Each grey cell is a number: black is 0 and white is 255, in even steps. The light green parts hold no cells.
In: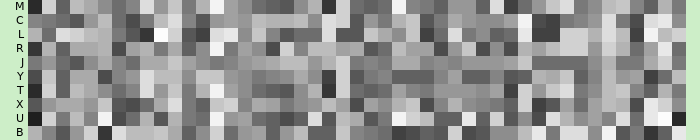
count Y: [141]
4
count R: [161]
7
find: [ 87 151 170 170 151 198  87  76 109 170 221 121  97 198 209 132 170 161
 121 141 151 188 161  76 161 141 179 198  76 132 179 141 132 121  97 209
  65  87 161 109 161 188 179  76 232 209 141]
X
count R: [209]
4
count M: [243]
2
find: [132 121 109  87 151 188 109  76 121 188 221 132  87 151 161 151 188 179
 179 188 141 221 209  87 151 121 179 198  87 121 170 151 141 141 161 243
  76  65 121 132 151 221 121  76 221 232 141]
C

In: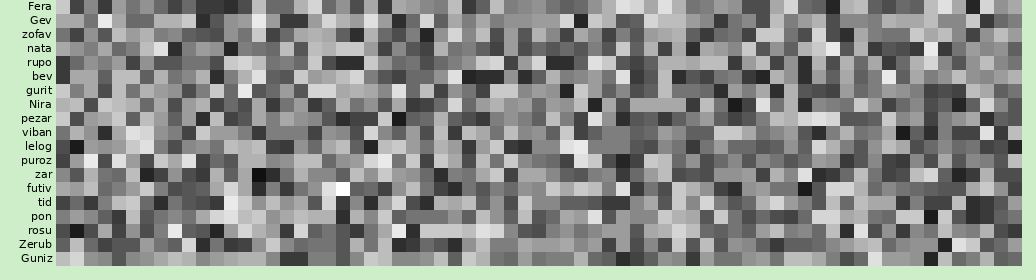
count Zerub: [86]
7
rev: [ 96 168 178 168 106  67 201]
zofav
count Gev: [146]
3
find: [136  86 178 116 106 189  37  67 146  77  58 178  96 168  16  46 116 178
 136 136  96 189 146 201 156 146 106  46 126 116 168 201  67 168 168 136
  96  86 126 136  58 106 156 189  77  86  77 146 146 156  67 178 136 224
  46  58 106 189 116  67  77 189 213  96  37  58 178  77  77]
zar
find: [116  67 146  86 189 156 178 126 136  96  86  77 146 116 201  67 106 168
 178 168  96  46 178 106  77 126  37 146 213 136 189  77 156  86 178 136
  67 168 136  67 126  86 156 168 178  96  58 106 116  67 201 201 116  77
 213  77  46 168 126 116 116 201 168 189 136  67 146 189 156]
zofav
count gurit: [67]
5

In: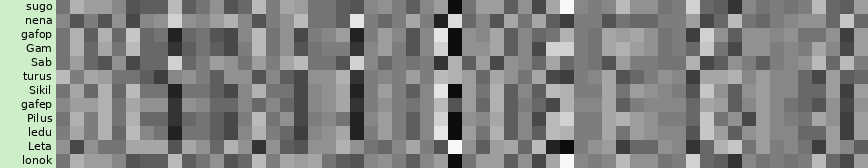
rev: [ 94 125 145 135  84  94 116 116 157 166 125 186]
sugo
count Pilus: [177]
4
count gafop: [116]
9
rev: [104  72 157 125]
nena
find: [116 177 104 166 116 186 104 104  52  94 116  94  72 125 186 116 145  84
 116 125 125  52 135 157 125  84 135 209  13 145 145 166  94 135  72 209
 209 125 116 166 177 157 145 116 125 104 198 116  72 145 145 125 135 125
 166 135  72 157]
Gam

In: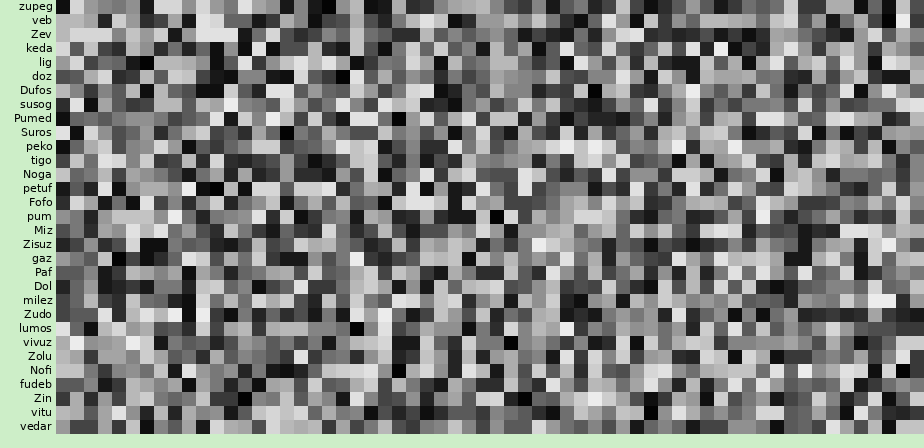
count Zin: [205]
7
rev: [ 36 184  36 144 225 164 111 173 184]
fudeb
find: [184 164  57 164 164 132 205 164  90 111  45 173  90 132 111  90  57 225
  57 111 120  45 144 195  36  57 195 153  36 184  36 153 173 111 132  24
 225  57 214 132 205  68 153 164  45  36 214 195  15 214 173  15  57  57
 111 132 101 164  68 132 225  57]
Zolu
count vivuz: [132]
7
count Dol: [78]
4

